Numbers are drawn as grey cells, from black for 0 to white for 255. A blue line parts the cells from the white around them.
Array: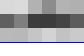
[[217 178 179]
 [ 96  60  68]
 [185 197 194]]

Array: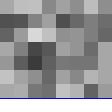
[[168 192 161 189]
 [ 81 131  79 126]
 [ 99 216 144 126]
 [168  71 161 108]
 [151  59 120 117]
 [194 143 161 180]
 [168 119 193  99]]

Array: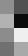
[[143]
 [178]
 [140]
 [112]]

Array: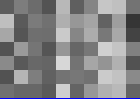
[[ 93 108 184 133 192]
 [191 123 175 164 158]
 [167 111 202 172 168]
 [ 83 117 150 119 196]
 [138 104 215 166 177]
 [ 82 126 115 113 194]
 [112 103 207 151 185]]

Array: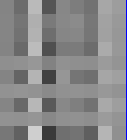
[[132 186 135 114 157]
 [133 175 136 119 153]
 [133 178 134 118 151]
 [132 188 123 108 152]
 [143 151 145 142 148]
 [132 180 150 111 160]
 [146 146 145 144 147]
 [133 183 136 114 158]
 [146 149 144 142 148]
 [119 207 111  95 144]]

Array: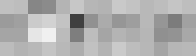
[[192 134 180 182 201 184 197]
 [155 203 195 145 150 184 124]
 [165 230 187 189 180 182 147]
 [188 184 184 193 202 183 182]]

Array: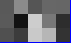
[[ 89  85 102]
 [ 90 205  45]
 [ 80 201  51]]

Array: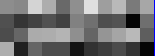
[[141 212 105 223 185 167]
 [ 80  66  65 112  83 111]
 [ 76 171 180 101 165  94]
 [174 101  76  50  75   5]]
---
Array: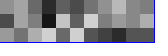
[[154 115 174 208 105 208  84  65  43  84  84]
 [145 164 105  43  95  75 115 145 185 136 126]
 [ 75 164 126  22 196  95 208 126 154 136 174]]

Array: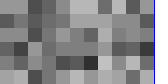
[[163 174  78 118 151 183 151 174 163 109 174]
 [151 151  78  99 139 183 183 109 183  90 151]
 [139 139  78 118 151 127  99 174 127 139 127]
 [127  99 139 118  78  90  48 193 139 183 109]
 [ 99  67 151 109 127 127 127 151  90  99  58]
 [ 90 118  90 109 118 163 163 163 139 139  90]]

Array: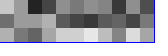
[[199 155  35  69 143 121 143 132  57 143  78]
 [177 121 100 166 208 208 231 189 132 220 166]
 [111 155 155 177  90  69  57  90 100  69 121]]

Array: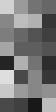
[[222  73 135  54]
 [210 154 115 103]
 [200 154 135 144]
 [165  94  94  83]
 [135 189 177  54]
 [125 103  83  64]
 [ 73  64  24 189]
 [ 36 177 115  45]]

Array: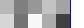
[[214 115 247 172  64]
 [184 127 151 195 163]]

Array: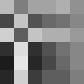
[[208  94 196 175 175 154]
 [187 126 163 163 175 145]
 [ 71 196  82 105 114 135]
 [ 48 220  48  82 114 135]
 [ 39 208  60  94  94 126]
 [ 28 229  39  71 105 135]]
